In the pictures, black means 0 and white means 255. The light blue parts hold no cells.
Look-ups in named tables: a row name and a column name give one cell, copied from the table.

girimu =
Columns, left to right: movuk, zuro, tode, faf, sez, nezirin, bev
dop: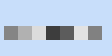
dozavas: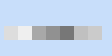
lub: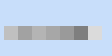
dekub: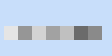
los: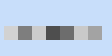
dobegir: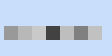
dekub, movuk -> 229
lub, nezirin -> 127
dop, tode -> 220
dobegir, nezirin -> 128
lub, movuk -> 192
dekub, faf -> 162
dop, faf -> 61
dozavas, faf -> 145
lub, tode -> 180
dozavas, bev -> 203
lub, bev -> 219
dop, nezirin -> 226
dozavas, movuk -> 221
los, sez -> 109
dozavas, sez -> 119
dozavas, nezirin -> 192
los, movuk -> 210

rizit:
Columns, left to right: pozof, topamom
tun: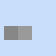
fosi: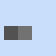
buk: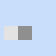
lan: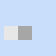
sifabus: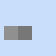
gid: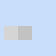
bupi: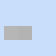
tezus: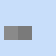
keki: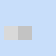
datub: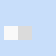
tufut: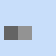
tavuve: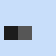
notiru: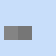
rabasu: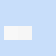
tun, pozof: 135
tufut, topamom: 147
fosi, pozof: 82
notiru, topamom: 118
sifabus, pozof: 144
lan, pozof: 231
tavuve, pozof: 29
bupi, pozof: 182
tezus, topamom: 122
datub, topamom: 219
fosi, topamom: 114
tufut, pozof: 100
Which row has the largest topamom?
rabasu

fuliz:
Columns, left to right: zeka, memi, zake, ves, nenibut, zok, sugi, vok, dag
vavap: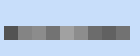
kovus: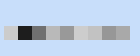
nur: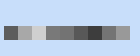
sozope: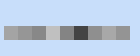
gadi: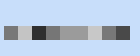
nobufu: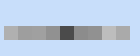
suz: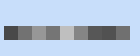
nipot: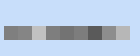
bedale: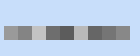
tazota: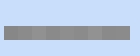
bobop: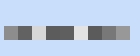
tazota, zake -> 145
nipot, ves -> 126
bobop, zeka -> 141
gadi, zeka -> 120
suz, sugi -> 87
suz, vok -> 81
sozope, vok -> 168
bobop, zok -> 227
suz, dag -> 112
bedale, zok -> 185
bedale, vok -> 117
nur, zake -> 207
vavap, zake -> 140
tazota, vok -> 138
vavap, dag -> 114
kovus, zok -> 205
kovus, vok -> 151
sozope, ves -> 192
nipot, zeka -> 127
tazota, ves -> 138
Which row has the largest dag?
nipot

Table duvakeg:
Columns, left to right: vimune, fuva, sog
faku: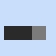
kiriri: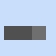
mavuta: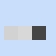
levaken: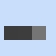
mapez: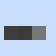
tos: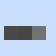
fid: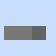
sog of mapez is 118
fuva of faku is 42
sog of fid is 99
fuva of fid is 120
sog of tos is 114
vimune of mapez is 61
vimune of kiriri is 80
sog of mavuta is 69
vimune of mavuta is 210
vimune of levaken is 60
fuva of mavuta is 216
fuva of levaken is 61

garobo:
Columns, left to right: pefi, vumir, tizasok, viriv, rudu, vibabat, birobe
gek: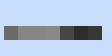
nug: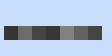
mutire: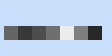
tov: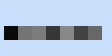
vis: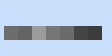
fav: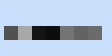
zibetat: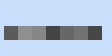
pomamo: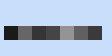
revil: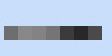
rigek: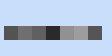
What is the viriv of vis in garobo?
118
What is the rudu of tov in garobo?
136
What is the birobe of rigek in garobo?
85
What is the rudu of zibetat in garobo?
103
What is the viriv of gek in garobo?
136
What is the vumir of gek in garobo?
134
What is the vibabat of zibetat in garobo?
114

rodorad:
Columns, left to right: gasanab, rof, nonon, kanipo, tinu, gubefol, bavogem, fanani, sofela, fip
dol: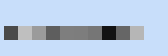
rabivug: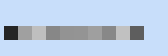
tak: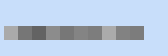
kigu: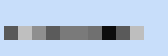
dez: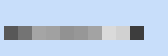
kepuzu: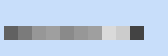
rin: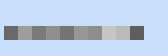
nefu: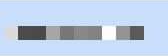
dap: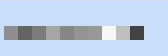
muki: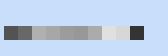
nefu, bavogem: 131
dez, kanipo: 161
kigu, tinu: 122
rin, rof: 157
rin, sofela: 186
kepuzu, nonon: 151
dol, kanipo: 94
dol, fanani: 19
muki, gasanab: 83
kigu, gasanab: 89
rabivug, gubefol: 148

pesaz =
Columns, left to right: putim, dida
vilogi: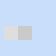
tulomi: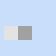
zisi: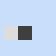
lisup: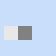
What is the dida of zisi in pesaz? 63
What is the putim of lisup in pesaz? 232
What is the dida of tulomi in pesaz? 161
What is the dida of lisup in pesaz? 129
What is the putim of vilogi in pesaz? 222
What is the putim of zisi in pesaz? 221
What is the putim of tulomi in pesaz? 227
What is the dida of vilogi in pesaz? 202

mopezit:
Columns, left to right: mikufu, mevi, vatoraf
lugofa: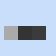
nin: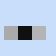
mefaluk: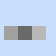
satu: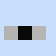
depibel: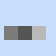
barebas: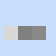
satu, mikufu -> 179
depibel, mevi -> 85
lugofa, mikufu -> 170
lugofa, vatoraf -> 59
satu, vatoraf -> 181
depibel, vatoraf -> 185
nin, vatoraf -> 180
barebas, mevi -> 128
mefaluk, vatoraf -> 184
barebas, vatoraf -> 137
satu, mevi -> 9
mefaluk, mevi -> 106
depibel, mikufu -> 123

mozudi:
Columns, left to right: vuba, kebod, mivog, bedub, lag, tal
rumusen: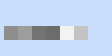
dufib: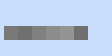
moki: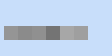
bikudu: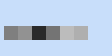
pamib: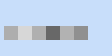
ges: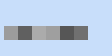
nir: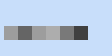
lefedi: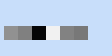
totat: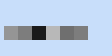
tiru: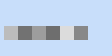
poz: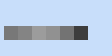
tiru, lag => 220
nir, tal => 64
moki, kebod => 139
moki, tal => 159
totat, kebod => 125
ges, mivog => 171
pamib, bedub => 104
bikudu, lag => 188
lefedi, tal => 120
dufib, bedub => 140
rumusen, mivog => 115

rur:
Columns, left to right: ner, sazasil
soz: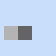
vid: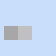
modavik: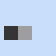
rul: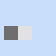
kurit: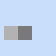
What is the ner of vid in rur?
167
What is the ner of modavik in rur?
53
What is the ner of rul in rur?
110
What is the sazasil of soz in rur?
100
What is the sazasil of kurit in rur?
121
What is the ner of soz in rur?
179
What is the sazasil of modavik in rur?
158
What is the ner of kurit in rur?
178
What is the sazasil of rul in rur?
226
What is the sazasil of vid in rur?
192
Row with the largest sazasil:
rul

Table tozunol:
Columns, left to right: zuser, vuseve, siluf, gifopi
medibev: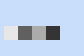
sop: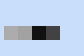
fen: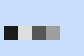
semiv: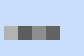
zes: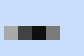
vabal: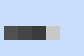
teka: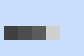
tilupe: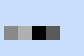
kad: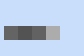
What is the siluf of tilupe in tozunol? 3
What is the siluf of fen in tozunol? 86
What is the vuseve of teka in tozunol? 77
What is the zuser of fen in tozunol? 26
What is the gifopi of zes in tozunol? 122
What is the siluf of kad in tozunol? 98
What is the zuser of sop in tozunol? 172
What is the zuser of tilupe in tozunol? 137
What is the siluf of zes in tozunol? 15
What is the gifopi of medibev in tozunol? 52
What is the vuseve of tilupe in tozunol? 176
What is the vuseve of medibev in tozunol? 96
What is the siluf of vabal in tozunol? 59
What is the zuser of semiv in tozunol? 178
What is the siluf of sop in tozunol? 17
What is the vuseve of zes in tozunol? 66
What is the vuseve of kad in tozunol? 83
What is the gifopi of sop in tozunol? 66

